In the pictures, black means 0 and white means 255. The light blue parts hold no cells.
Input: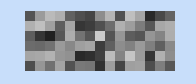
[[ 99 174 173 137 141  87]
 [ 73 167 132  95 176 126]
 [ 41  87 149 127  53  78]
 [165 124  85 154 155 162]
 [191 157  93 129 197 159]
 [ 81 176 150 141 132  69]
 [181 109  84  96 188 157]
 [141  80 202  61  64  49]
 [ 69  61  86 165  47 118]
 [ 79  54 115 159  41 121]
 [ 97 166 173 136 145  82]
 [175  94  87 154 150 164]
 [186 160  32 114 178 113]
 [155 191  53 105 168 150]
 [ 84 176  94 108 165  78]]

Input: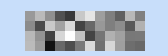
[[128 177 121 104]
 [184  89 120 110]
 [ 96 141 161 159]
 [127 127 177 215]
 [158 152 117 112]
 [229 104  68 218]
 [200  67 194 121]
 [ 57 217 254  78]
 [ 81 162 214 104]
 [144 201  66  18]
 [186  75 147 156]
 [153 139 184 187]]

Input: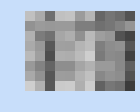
[[ 83 148  67  85  65  95  81  59]
 [108 130  83 145 136 137 141 112]
 [117 118 151 141 139 154 146 119]
 [102 112 158 127 122 154 136  98]
 [181 126 185 189 206 177 192 205]
 [155 126 144 180 187 165 179 175]
 [195 154 174 159 173 142 156 204]
 [192 154 166 160 175 142 157 202]
 [111 152 113  88  78 101  87  88]
 [171 155 124 153 159 131 146 177]
 [192 146 177 170 185 153 169 206]]

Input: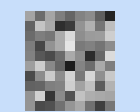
[[ 35 189 206 140 219 126 200 178 165 118]
 [ 95 117 157 116 104 170 143  92 169  63]
 [140 177 155 129  44 109 214 192 174 113]
 [130 147 142 122 141 132 121 162 194 168]
 [101  59 218 229 170  28 211 206  82 149]
 [126  46 171 171 107 101 141 131 139 113]
 [165 169 118 146  75 137 203 127  54  81]
 [108 196 126  70  88 205 140 101 209  75]
 [164  99 107 125 129 158  74  98 147 148]]

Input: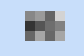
[[211 129 166]
 [101 110 104]
 [154  85 166]
 [135  52 103]]

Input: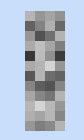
[[146 104 179 126  60 149  99 133 179 150 135 179]
 [164 175 113 166 145 212 109  83 117 184 182 137]
 [150 131  82 191 188 180 180  94 134 213 164 126]
 [181  98 151 170  55 170  88 133 166 183 175 151]]

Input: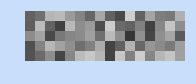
[[176 141  91 158 160]
 [121 197 166 122 196]
 [126 136 143 138 182]
 [164  65  69 150 134]
 [ 98 129 144 104 205]
 [206  98  54 178 129]
 [ 74 106 142  97 199]
 [ 98 205 186  67  68]
 [166  79 112 171 182]
 [102 154 159 129 199]
 [132 141 139 111 188]
 [154 184 134 144 135]
 [186  65 121 161  69]
 [182  98  73 183 141]
 [112 187 162 131 106]
 [ 98  94 140  80  83]]

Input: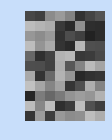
[[ 83  44  44  77  73 164  53 131 177  62 173]
 [ 68  46  34  79  60 186  49 174 149  81 189]
 [ 50 144  64 184  56 132  40  79 157 190 144]
 [131  42  77  42 184  87 150  53 147  60 140]
 [154  58  50  52 178 174 179 162 122  47 153]
 [139 173 154 170  66  65 105 133 104 190  61]
 [ 63 180 140 148  47  77  51 165 124 135 156]
 [ 71 188 151 189 103  78 168 193  38 188  53]]

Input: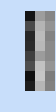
[[134 147 131 138 138 149 125 130]
 [157 180 188 184 156 194 198 182]
 [ 20  74  39  43  63  78  16  29]]
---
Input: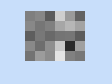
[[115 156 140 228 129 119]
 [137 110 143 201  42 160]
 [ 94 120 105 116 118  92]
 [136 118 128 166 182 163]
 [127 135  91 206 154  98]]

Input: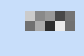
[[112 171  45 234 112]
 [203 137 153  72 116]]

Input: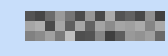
[[129 139 161 122 191  79  83 134  63  94 153 146 159 104]
 [165 175  74 166  95 167  98 164 139 165 159 171 133 169]
 [ 84  70 107 154 117  75 151  73 171  83  98  72 144  64]]

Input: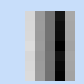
[[219 157 113   4 162]
 [217 156 114   9 164]
 [215 154 115  18 166]
 [221 157 113   1 162]
 [217 155 115  12 165]
 [216 156 115  14 166]
 [215 155 115  22 168]]

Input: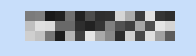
[[207 194 118  29 181  63 229 170 137  44 209  72 223 161  91]
 [191 224 220 105 105  46  34  53 128  82  63 167  77 228 212]
 [123 127  25  33 112  34  77  46  48 213 172  60 225  53  45]]

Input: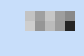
[[206 150 187 156  36]
 [195 160 198 158 137]]

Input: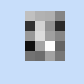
[[115 108 162 119]
 [ 16 164 252  99]
 [152 219 160 134]
 [ 50 210 146  42]
 [192 178 175 133]]

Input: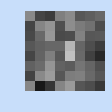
[[134  24  54 133 154  86  77  56]
 [ 67 137 156  87 125 128 105  87]
 [ 97 107 149  98  92 117 101  79]
 [ 69  99 127  87 193 105  65  40]
 [ 87  97 103 103 182 102  78  61]
 [ 73 105 152  74  77 130  87  89]
 [ 69 133 148  79 141 123 113  77]
 [137  69  60 127 139  87  94 103]]

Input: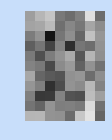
[[181 182 147 145 108 199 227 101]
 [116 100 147 126 128 122 219 113]
 [127  56  58 131  83  79 189 159]
 [149 127  48  77 147 139 184 131]
 [167 102  90  84 145 150 109 142]
 [131 121  74 139 154  98 146 114]
 [122  80 125 147 170  87 181 143]
 [ 95 118  68 132  46 118 109 146]
 [124 146  20 118 143 102 193 150]
 [163 167 186 111 135 119 165 140]
 [158 182 197 121 109 128 223 108]]
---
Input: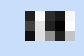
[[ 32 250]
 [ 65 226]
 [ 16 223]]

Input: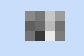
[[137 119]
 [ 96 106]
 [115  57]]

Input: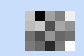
[[196   7]
 [188 201]
 [114  77]]

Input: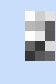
[[252 207]
 [184 176]
 [255 232]]

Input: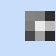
[[132 129]
 [124 234]
 [ 71 161]]

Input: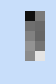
[[ 15 122]
 [111 105]
 [129 102]]

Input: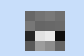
[[103 115]
 [119 102]
 [ 37 225]]
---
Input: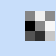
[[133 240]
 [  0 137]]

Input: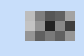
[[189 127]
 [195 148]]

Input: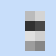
[[187 212]
 [ 49  72]]

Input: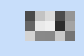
[[ 74 195]
 [101 233]]

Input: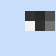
[[ 51  41]
 [242  48]]

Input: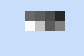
[[105  93]
 [251 196]]

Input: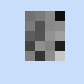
[[114 122]
 [123  82]]
